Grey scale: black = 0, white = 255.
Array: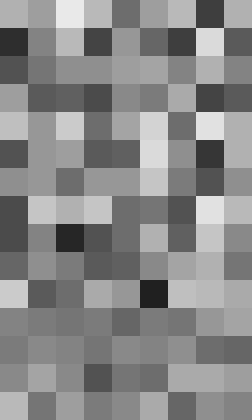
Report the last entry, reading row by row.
131
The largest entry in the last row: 185
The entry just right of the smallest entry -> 191
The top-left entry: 177
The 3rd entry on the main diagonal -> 143
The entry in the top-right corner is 177
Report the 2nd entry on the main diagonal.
131
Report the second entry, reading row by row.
158
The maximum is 233
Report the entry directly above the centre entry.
151
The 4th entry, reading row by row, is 185
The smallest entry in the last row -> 102
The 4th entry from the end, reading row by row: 170
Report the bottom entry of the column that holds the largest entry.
158
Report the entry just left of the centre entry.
197
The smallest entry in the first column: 46
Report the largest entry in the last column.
185
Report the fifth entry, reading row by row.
109
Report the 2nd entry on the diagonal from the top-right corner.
218
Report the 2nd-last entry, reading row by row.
143
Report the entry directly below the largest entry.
185
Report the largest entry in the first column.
203
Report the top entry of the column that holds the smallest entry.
158

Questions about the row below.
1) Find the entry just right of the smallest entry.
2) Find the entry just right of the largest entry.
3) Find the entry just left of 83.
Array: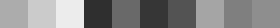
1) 105
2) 47
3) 54

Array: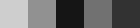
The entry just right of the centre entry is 113
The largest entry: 206
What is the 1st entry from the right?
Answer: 50

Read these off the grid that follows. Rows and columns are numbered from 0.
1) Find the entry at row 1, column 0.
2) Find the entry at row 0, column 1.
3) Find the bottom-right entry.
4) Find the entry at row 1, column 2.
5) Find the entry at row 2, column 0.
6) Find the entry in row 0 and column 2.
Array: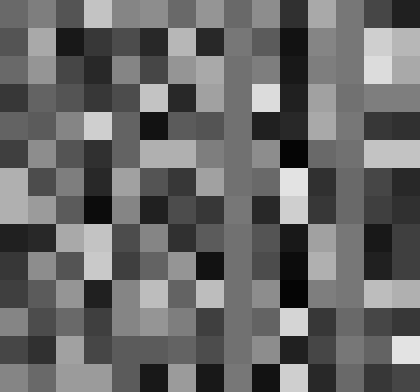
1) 84
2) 126
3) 70
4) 24
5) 105
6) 84

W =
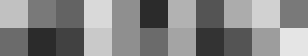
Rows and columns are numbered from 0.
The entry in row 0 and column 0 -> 193
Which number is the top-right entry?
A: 121
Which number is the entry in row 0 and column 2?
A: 99
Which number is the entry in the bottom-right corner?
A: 229
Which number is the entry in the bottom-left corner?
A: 107
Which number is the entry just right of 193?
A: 121
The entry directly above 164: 178

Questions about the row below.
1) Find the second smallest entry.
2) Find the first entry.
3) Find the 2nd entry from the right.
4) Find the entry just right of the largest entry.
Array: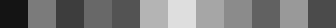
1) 61
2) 20
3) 153
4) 166

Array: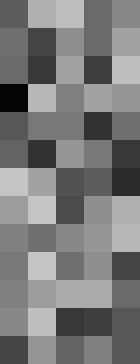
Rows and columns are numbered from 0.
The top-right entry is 136
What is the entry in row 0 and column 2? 190
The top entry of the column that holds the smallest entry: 93
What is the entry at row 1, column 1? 69
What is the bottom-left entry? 69
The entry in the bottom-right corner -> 87
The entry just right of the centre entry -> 93
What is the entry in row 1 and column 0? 112
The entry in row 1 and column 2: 143
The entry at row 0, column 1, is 176
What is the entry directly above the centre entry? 149
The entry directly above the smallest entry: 106
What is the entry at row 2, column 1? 56
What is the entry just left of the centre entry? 162

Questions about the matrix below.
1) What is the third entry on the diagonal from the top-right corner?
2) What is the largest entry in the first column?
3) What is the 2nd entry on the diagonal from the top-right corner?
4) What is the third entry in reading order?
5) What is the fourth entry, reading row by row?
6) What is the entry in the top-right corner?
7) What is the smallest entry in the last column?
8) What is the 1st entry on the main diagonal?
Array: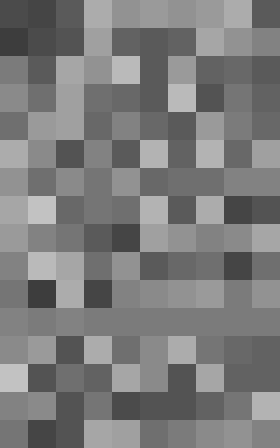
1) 98
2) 194
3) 146
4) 90
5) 172
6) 90
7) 83
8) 75

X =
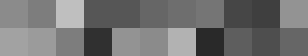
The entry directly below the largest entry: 125
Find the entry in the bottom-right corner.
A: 102
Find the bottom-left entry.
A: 162
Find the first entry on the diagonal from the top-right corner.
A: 147
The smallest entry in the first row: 63
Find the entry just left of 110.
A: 102
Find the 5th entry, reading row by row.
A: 86

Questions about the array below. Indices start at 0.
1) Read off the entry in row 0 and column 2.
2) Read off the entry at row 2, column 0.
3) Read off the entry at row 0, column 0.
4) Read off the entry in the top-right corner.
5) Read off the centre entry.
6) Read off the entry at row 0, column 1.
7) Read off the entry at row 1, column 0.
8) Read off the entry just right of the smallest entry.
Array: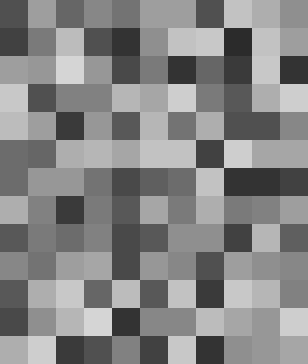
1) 102
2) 158
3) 80
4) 143
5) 95
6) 158
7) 65
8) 194
